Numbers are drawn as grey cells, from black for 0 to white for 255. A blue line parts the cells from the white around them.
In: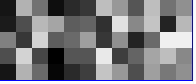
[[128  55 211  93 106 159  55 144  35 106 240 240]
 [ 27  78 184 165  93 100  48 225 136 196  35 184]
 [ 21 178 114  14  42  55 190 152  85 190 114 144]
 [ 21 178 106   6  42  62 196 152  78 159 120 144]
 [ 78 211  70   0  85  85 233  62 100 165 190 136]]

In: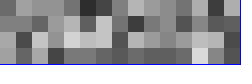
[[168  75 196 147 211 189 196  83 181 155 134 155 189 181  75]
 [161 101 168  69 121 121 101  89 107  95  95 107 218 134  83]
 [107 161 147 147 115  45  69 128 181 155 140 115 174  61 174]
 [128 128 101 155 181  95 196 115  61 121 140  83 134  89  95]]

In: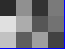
[[194  94 159  66]
 [224 172  86 114]
 [ 43 144  51 122]]

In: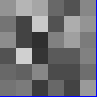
[[116  67 201  82 173 148]
 [148 181 166 104  82 135]
 [104  97 135  75  75 110]
 [116 123  60 104  67 154]
 [ 82 208  53  90  90 129]
 [141  67  47 129 160 123]]

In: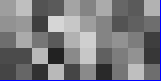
[[ 75  75 185  34 138 199  96 125 146  55]
 [110 171 118  90 178 207 132 146 125  62]
 [158 191  83  90 164 132 171 102  90 178]
 [146 152  62 214 199 158 132  83  96 110]
 [ 69 102  49 185  69 138  41 118 191 110]]

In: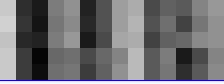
[[194  40  34 124 152  26  74 166 172  66  97 104 138 145]
 [201  46  26 124 145  34  82 158 172  74  97  90 132 152]
 [209  53  20 118 138  40  82 158 180  82 111  66 118 145]
 [201  60  13 111 118  60  97 145 186  90 118  46  90 138]
 [201  60   5 104 111  74 104 132 186  90 124  26  74 132]]
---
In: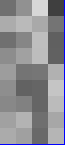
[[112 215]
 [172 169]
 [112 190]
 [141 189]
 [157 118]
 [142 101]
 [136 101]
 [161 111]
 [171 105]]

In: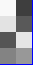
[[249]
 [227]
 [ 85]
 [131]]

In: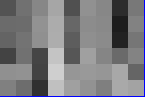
[[ 83 135  80 135 120]
 [107 146 103 137 130]
 [100 144  93 139 118]
 [ 67  69  86 133 131]
 [144  67 150 150 101]
 [128  48 160 127 163]]

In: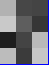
[[178  68]
 [201  54]
 [ 30 185]
 [188 198]]

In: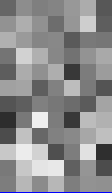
[[102 127 152  87]
 [146 145 150  94]
 [176 133  90 118]
 [116 176 114 169]
 [ 93 144  56 156]
 [161  94 189  84]
 [ 84 128 108 164]
 [ 45 239  56 177]
 [ 76 103 137 191]
 [200 210 125  47]
 [121 228  96  76]
 [125 139 126 144]]

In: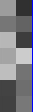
[[156]
 [118]
 [183]
 [164]
 [190]
 [ 67]
 [ 65]]
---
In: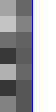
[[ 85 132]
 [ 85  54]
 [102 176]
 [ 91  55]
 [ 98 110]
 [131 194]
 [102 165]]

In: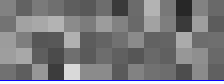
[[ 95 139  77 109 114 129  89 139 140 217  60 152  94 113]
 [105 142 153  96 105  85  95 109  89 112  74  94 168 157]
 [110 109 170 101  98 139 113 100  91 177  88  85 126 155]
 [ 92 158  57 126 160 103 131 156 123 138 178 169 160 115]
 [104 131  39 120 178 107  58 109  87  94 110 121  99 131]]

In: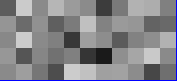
[[111  71 140 162 160 193 204  77 118 158 138]
 [138 201 166 143  26  53 128 113 134  85 151]
 [178 142 130  91 141 159  55 128 138 204 136]
 [105  99 150 154 130 192 123  95 145 107 149]
 [128 173 178 121  60 139 155 182 138 203  93]]

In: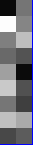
[[ 92  72]
 [170 192]
 [ 63 118]
 [ 81 201]
 [ 11 160]
 [ 83 105]
 [190 127]
 [133 253]
 [117   9]]

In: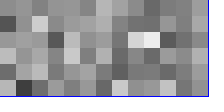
[[146 118 194 152 144 201 104 152 127 155 110  62 183]
 [156 125 106 123 121  96 123 163 150 122 186 164 109]
 [177 139 155 106 135 106 177 127 201 133 168 149 188]
 [137 113  91 237 213 118 156 145 187  88 154 160 152]
 [168 127 150 112 114 131 175 162 155 138 205 145  84]
 [157 129 124 105 139 162 182 133 150 148 130 149 141]]

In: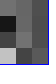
[[ 89  68 194]
 [ 78 114  67]
 [ 77 103  22]
 [ 79 102 113]]

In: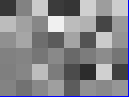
[[150 137 145  92 159 137 114 131]
 [ 63 208  44  75 124 189 134 127]
 [117 140 124 105 137 118 132 129]
 [148 203  83 164  91 110 166 144]
 [154  69 178 188 240 135 161 188]
 [205 157 208  53  59 203 130  54]]

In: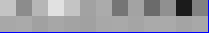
[[168 164 170 170 165 169 168 161 163 167 161 170 168]
 [129  27 144 107 163 117 171 162 196 225 182 140 196]]
